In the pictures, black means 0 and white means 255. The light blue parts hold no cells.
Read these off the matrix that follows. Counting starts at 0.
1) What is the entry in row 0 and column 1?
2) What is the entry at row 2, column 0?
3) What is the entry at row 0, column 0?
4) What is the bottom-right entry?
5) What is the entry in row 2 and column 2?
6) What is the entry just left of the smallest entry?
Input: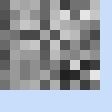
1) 175
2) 72
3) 92
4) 114
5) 198
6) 104
